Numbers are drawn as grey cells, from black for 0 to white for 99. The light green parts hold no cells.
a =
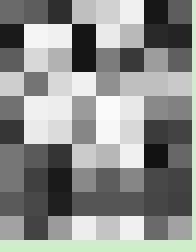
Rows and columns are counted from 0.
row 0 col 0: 41
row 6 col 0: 46
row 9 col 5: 93
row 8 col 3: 33
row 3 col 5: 74
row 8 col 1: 28
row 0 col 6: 9
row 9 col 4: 76
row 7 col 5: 52
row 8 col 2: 12
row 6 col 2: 20
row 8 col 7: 25
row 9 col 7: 63
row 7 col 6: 28
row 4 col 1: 93
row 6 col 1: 35
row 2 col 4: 48
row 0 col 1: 36
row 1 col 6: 16
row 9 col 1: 26
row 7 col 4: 36
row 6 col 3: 79
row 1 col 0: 10
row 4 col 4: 97

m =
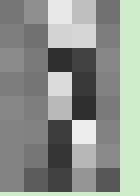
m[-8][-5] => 46
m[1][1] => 44
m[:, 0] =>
[46, 49, 54, 48, 52, 51, 51, 51]
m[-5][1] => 45
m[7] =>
[51, 36, 25, 58, 34]
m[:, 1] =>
[55, 44, 47, 45, 49, 50, 46, 36]
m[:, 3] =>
[74, 83, 26, 22, 18, 92, 71, 58]
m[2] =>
[54, 47, 18, 26, 52]
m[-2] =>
[51, 46, 21, 71, 53]

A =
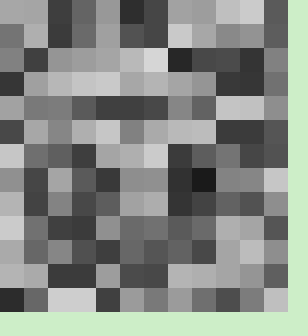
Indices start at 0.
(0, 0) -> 65
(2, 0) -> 50
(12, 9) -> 30
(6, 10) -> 27
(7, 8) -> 10
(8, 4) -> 36
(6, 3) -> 24
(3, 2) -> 71
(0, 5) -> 18
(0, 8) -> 61
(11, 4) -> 61
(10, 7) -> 38
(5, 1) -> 65
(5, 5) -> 50
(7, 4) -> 22
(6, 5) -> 68
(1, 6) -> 27
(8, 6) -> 67
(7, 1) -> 27
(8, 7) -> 20
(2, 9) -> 29
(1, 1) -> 68
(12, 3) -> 80
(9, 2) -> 25
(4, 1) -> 47
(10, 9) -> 64
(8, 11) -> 55
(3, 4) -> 78
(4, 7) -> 52
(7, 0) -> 56
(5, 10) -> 23
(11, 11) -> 37
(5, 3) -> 68
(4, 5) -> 25
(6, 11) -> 32

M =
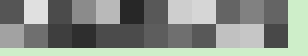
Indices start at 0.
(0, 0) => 33
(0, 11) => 39
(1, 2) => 24
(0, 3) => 54
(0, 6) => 34
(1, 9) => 75
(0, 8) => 83

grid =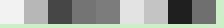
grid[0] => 94
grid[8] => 43
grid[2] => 27
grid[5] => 88

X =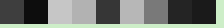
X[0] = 24
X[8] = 10
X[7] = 14
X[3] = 69

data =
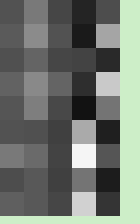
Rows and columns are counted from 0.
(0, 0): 32
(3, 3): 18
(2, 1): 39
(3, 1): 53
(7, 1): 34
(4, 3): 7
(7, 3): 45
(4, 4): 45
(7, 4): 11
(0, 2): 27
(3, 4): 78
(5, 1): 31
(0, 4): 30
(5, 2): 25
